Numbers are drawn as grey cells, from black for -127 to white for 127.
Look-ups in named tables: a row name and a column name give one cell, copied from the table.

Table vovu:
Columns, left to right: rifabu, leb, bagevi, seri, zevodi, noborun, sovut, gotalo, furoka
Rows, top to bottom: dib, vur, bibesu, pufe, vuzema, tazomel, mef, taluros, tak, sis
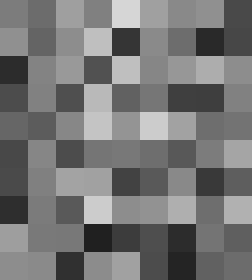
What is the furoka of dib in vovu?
-54
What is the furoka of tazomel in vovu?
37
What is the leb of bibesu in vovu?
3
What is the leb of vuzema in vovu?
-35
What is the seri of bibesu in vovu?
-46
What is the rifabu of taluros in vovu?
-81
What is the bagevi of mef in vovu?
35
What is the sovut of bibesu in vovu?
23
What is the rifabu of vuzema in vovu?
-25
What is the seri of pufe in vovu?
57
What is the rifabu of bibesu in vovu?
-83
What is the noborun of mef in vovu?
-38
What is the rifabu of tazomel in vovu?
-55
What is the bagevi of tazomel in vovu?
-51

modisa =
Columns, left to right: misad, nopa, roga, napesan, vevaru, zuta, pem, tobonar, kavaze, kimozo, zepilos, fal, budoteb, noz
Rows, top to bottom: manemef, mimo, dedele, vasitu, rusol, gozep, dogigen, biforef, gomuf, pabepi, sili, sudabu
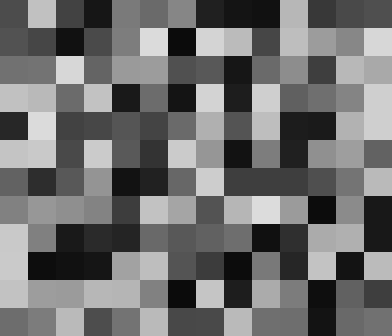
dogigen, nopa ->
-82
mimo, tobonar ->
84
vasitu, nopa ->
57
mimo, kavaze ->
59
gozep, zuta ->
-76
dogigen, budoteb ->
-11

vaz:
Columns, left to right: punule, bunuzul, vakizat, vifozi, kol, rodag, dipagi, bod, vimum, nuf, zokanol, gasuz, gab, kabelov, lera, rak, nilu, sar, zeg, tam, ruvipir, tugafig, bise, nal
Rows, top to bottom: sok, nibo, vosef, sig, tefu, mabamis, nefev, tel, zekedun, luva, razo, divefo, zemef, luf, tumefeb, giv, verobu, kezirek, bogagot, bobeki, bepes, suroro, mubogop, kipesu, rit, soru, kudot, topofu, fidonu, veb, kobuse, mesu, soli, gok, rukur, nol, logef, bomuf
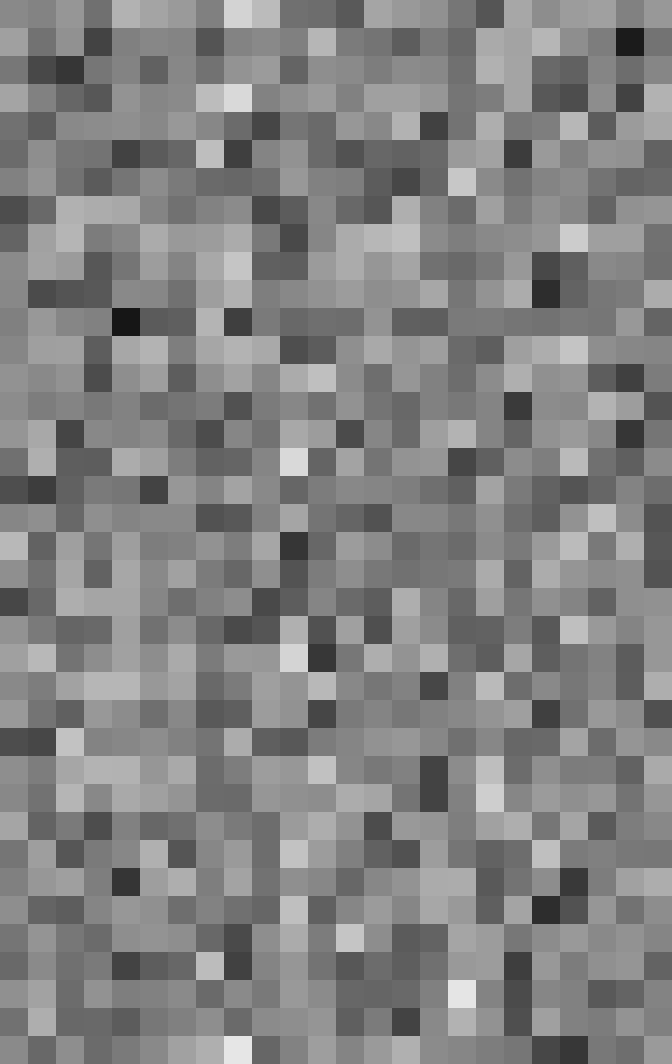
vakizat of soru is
-31
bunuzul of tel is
-22
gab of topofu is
6
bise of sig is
-61
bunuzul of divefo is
24
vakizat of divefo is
6
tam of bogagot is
-33
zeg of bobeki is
-5
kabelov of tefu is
8
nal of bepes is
-44

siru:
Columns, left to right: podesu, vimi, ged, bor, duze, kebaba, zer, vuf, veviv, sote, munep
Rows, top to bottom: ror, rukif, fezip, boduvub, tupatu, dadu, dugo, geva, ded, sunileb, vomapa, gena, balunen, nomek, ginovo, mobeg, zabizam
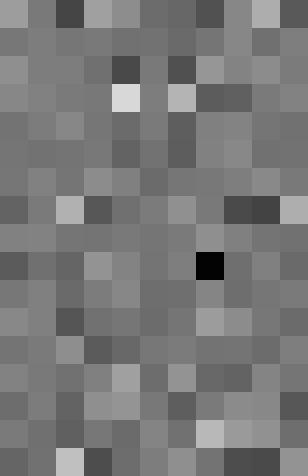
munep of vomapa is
-5
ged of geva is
49
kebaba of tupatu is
-5
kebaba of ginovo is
-7
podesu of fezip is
15
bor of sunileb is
19
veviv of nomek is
-28
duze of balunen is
-23
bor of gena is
-14
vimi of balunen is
-5
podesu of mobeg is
-5
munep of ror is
-38
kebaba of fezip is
-6
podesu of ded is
1
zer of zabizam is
15
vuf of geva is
-6
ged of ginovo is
-28
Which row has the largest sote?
ror

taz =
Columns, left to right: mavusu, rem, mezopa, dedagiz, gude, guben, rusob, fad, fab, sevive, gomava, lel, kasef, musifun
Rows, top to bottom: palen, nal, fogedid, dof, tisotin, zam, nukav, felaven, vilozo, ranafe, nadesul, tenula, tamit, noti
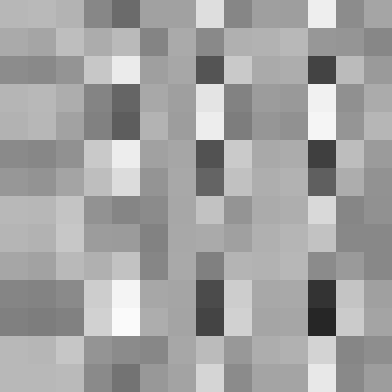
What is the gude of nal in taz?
58
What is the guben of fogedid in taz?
31
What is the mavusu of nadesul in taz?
5
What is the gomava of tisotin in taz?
17
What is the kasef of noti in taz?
9
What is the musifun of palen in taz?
37
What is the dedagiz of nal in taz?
44
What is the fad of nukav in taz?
-27
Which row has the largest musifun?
tisotin

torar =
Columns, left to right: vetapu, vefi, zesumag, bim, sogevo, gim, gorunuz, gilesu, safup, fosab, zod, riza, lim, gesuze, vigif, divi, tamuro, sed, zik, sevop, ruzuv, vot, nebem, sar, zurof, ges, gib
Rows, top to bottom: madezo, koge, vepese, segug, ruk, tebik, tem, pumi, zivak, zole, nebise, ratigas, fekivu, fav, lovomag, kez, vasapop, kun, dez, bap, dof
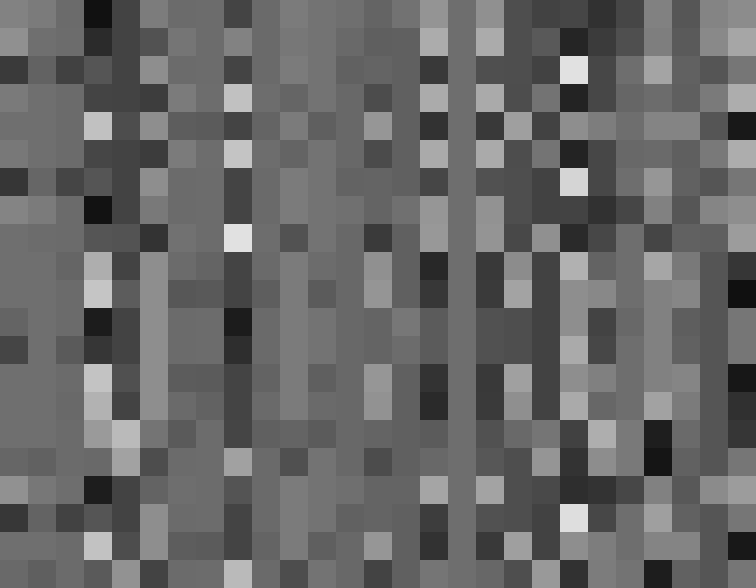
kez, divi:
-36
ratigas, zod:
-4
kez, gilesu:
-19
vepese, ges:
-42
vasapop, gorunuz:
-20
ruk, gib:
-103
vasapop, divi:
-23
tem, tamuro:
-17
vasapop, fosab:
-21
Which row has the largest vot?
kez

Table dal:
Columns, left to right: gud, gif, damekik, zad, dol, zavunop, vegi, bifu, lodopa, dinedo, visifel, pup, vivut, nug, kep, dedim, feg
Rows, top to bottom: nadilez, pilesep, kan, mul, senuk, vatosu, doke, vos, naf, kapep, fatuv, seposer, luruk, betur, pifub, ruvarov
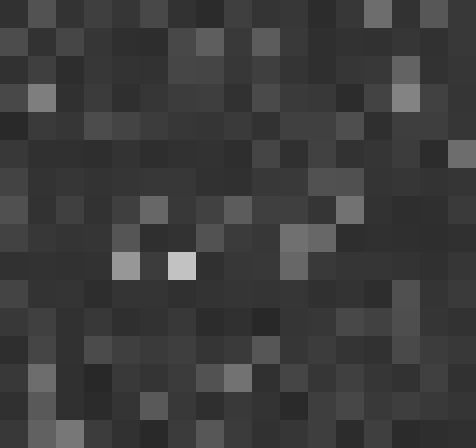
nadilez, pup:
-83
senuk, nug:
-80
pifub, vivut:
-56
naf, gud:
-61
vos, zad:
-77
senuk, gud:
-86
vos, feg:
-69
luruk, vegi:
-65
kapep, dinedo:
-71
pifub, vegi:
-71
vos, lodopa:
-35
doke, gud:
-60
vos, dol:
-64

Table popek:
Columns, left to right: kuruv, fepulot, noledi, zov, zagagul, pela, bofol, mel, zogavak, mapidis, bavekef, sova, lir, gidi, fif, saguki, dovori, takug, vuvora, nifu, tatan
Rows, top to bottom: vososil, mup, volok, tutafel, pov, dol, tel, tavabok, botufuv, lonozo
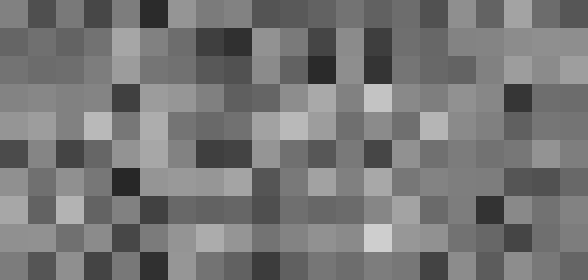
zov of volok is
-2
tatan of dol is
-1
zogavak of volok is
-46
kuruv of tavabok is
39
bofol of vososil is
21
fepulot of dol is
5
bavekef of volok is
-29
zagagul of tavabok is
1
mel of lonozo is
-12
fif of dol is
17
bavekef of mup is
-5
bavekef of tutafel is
13
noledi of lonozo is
15
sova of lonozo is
-9
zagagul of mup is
38
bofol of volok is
-14
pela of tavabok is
-62
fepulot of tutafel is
7
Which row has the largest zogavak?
tel

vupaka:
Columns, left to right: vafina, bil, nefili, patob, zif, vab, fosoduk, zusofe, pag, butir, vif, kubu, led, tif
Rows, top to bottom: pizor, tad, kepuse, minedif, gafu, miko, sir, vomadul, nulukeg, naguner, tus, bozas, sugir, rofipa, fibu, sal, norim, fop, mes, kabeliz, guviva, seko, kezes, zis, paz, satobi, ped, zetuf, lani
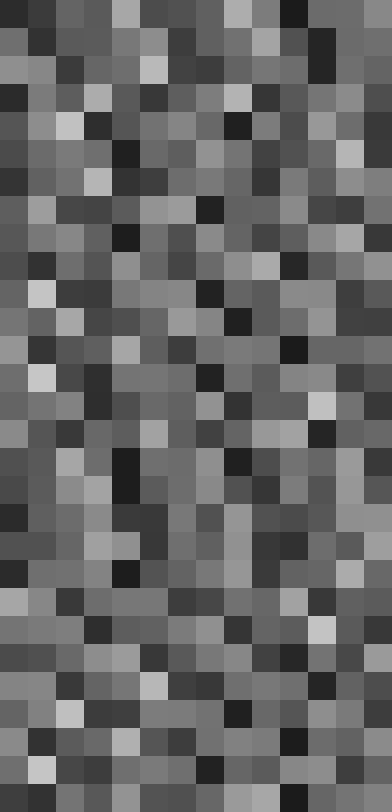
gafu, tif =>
-70
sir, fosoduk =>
-18
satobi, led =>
-5
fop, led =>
23
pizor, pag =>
45
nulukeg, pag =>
-27
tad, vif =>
-46
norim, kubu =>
-25
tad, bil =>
-77
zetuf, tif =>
-28
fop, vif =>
-3
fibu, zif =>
-49
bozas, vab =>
-25
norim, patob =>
-18
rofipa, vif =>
4
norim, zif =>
-98
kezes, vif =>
-35
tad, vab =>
13
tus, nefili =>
-66

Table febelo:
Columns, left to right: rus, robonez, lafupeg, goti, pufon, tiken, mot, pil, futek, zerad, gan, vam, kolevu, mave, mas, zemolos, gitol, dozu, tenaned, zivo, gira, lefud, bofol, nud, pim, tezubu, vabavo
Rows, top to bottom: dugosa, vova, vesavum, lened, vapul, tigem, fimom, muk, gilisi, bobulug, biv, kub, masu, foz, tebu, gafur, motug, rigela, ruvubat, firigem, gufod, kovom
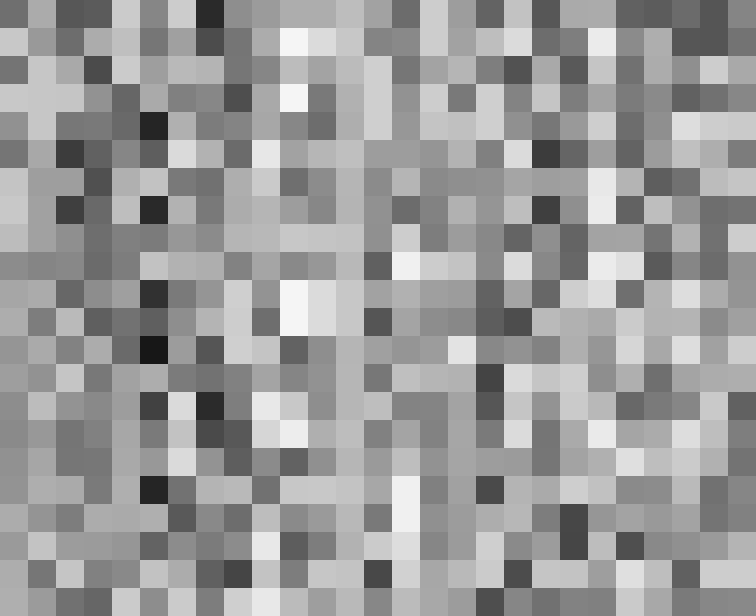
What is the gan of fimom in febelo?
-16
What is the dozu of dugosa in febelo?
-28
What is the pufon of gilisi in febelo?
0
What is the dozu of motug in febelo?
29
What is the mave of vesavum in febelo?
79
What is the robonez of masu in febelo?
42
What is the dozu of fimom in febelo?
17
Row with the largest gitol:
masu

